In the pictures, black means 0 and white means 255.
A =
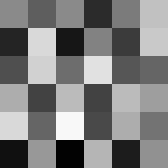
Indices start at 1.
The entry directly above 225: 130
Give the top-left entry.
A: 138
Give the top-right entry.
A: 193
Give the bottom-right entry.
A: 145
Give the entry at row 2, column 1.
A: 36
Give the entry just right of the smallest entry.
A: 181
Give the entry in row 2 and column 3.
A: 22
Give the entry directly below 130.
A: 225
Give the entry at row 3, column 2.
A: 209
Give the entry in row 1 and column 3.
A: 138
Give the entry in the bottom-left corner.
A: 16

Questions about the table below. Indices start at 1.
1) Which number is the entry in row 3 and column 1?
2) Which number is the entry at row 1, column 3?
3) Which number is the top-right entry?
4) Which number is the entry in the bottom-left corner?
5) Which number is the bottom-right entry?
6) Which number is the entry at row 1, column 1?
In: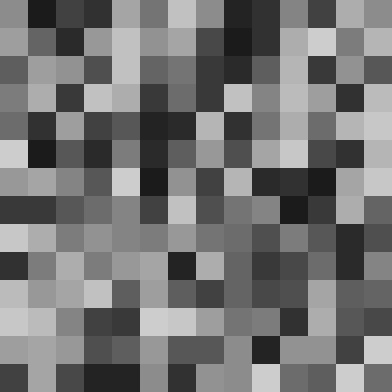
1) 94
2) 65
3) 140
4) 65
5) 108
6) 140

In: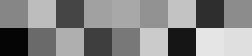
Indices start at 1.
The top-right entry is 140
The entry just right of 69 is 161
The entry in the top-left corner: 134
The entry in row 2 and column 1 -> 5
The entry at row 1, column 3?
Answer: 69

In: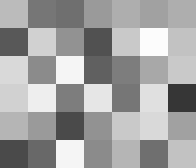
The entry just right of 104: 245
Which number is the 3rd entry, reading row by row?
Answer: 111
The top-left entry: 187
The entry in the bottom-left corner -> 74
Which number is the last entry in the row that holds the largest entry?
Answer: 194
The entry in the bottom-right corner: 194
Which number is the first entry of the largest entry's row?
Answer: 88
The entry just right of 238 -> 125
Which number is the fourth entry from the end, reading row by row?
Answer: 139
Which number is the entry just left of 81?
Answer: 146
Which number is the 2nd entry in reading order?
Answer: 118
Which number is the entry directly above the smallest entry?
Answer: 201
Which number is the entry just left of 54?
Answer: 224

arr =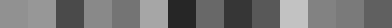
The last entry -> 96
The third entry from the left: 74
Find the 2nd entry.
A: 151
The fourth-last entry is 194
